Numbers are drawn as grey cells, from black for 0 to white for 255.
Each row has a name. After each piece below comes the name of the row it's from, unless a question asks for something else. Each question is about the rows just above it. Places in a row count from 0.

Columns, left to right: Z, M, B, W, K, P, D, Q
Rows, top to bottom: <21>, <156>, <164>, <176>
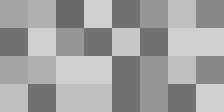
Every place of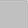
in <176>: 0 2 3
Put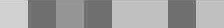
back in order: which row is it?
<176>
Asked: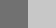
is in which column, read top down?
K
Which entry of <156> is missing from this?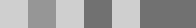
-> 199

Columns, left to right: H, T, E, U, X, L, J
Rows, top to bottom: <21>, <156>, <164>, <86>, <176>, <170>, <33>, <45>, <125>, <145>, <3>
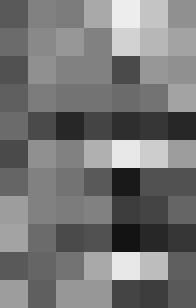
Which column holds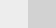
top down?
X
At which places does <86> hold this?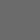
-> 4
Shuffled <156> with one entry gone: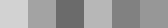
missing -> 137

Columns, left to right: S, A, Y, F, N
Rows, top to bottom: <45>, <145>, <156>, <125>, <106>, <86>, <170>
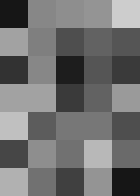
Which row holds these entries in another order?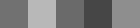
<86>
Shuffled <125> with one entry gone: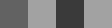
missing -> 154
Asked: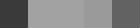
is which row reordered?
<125>

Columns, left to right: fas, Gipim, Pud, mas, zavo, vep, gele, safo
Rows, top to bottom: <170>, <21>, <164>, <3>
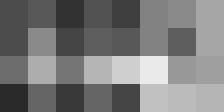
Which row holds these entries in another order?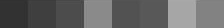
<170>
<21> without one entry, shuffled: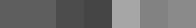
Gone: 88
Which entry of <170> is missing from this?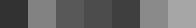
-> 82
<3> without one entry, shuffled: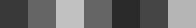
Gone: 187
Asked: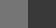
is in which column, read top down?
Pud

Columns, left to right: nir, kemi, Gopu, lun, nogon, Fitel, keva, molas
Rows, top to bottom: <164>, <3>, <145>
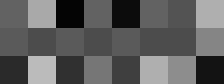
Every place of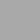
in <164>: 1
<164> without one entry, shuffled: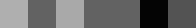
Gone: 12
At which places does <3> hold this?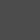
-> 1 3 5 6
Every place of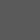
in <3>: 0 2 4

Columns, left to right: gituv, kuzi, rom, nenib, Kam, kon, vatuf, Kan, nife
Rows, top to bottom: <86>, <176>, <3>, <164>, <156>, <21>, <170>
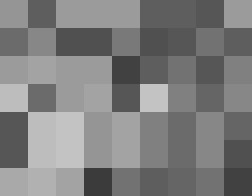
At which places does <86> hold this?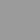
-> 2 3 4 8
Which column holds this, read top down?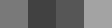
Kam
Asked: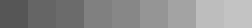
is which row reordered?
<156>
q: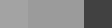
<3>
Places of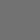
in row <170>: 4 7
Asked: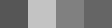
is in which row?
<164>
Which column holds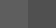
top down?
kon

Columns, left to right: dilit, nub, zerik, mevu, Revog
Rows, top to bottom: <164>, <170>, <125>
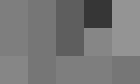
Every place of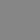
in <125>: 0
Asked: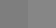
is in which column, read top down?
dilit
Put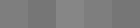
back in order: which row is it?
<125>

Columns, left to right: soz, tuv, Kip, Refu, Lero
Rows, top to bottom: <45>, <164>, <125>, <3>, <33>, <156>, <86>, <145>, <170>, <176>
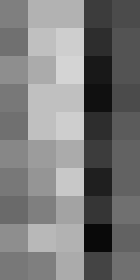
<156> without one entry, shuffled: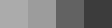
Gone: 135
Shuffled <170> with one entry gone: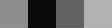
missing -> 184
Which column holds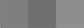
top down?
soz

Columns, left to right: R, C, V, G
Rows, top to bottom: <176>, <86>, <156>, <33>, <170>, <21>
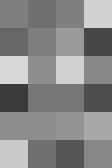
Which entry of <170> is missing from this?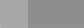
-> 148
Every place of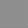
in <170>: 0 1
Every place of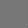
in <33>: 1 2
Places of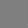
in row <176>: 0 2
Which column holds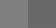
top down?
R
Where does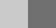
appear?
<21>

